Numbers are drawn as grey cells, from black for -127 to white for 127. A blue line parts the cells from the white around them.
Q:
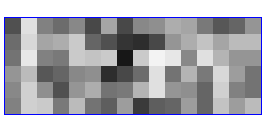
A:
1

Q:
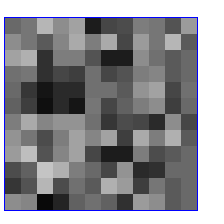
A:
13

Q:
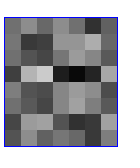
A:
-44

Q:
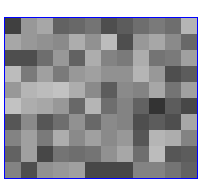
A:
3

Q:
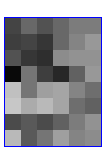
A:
57

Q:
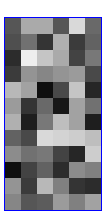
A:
6

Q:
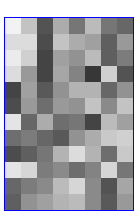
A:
-32

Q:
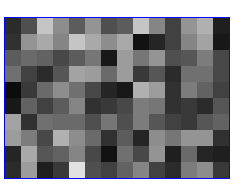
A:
-84
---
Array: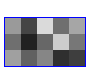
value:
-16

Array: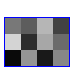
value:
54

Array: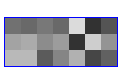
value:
-77

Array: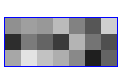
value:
-41

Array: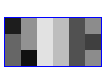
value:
-46

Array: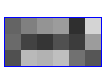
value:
-80

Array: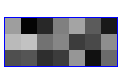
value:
-36

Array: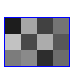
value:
-62
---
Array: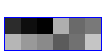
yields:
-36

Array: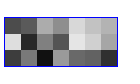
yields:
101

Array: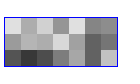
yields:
33

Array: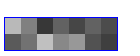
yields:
24

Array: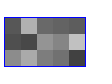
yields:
20

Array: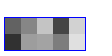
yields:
35

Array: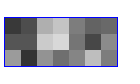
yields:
-10

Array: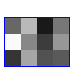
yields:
7
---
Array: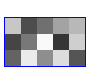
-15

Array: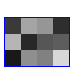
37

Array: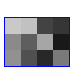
65

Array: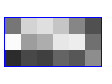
69

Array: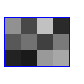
-55

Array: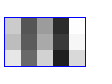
28
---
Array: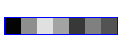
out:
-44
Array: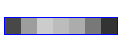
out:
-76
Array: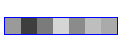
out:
42
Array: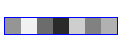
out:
49
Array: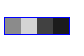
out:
-99
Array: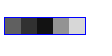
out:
87
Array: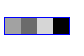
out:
-125
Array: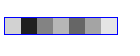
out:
101
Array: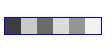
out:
113
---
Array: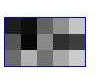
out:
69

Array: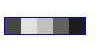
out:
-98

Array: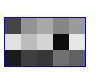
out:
26

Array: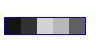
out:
-31

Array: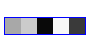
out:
-69

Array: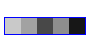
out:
-104

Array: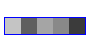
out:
-68
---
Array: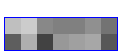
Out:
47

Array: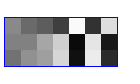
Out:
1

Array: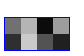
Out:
74

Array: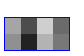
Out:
-93

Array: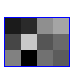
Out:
72

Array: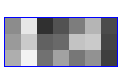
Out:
74

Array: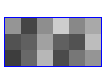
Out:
-31

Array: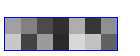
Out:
-60
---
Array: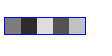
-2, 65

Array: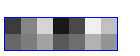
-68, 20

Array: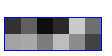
-77, -61

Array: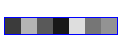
-68, 19

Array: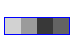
82, -28

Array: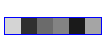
84, 37

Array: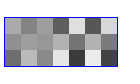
42, -60

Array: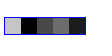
69, -99
